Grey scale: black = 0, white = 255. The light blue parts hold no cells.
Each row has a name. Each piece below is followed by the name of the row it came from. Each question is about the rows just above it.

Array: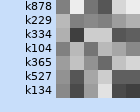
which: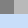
k104
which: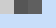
k334
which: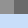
k365

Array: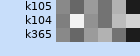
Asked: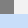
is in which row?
k104
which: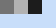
k105
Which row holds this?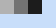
k365
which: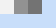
k104
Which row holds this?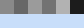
k105
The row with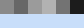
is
k365

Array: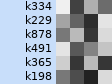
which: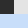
k229
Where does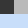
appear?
k365

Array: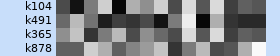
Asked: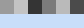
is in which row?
k878
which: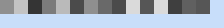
k365
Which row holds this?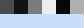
k491
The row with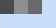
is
k365

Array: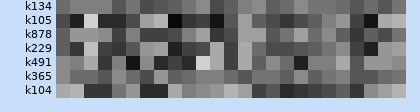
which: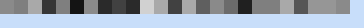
k491
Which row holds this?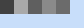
k491

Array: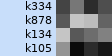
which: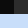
k105
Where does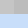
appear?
k878
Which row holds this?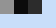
k105
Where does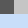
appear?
k878
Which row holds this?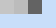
k878

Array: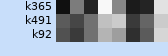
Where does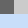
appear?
k491
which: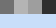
k92

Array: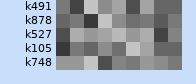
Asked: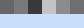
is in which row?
k878
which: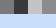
k878
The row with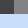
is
k527
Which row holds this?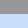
k748
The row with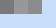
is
k748
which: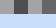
k491
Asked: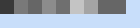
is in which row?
k105

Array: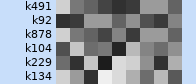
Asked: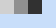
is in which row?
k229
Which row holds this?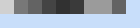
k491

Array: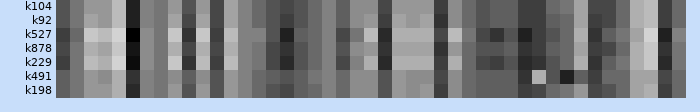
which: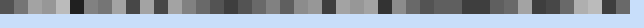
k92
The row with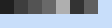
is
k527

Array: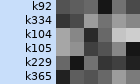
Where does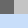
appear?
k104
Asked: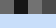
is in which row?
k92
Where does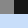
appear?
k105
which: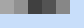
k105

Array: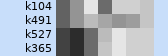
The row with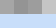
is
k491
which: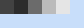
k527
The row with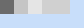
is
k365
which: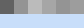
k491
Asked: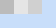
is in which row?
k527

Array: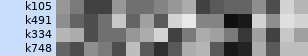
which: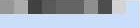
k105
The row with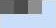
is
k748
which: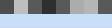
k748
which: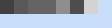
k105

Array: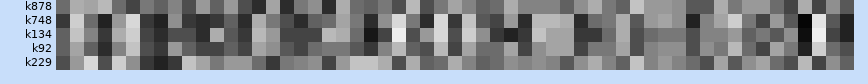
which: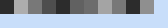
k748
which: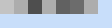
k229
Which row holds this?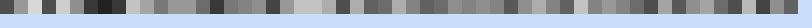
k229
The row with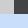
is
k134
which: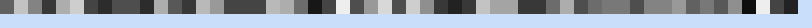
k134
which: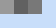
k134

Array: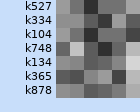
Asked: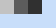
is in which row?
k748
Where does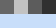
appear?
k748
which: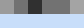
k527
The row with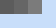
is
k878
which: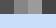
k365
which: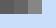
k134

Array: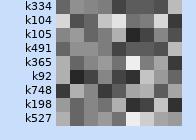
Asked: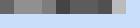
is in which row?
k491
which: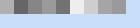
k527
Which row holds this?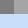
k365
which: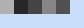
k105
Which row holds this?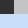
k92

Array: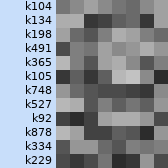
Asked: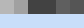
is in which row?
k878
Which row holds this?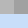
k878
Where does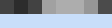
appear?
k92
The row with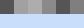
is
k365
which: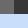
k134
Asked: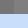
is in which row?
k334

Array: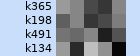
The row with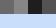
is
k491
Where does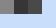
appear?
k198
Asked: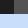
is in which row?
k491
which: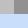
k134
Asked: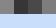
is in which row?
k198

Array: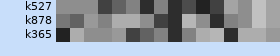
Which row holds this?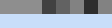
k527
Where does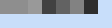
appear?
k365
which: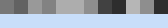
k878
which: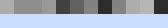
k365
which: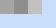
k527
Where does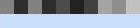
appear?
k527

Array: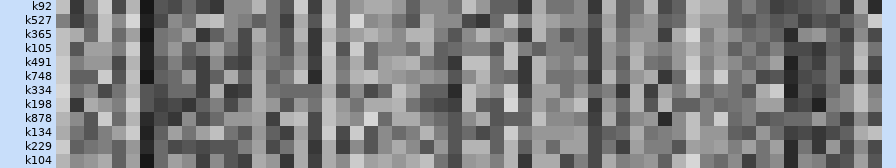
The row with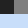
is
k198
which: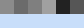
k491
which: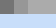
k92
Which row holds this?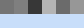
k748
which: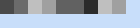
k334
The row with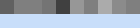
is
k105
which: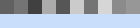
k527

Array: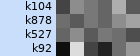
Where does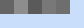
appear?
k527
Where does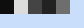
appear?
k92
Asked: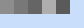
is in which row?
k104
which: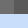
k878

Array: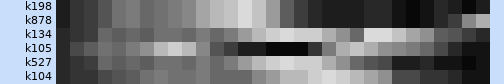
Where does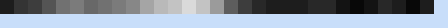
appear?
k198

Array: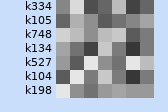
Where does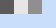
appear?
k527
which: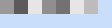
k527
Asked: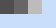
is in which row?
k334

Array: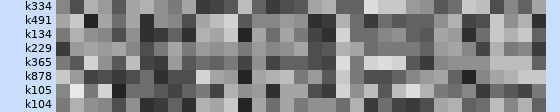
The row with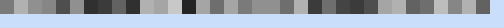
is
k104
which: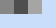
k491
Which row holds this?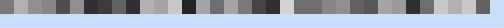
k134
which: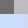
k104

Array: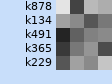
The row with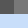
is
k134
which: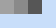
k134
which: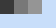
k365
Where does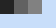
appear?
k491
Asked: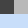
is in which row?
k878

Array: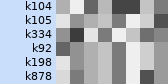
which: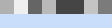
k104
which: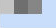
k334
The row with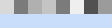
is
k878
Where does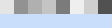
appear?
k105
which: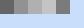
k92
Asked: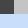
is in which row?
k104

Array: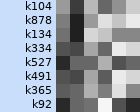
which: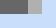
k527
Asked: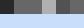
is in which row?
k527
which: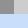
k104
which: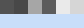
k491
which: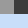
k104
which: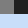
k878

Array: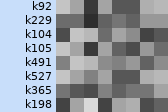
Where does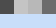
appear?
k104
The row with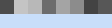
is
k104

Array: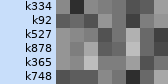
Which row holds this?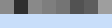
k334
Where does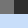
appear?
k748

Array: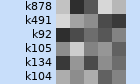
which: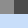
k491
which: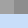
k491
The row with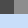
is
k134
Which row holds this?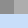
k104

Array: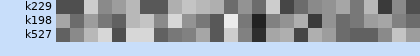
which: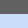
k527
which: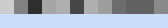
k527

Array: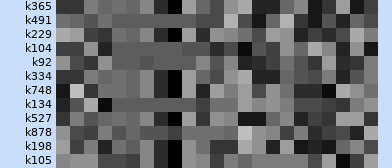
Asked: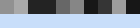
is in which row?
k365
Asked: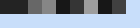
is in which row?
k365
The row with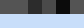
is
k104
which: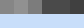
k134
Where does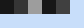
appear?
k365
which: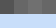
k527

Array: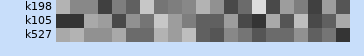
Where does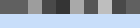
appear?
k105
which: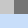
k198
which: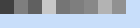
k198
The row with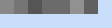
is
k527
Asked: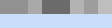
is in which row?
k527
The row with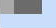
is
k527

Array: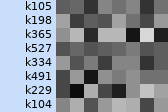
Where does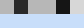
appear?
k365
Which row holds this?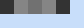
k105
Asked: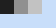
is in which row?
k229
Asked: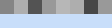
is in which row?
k104

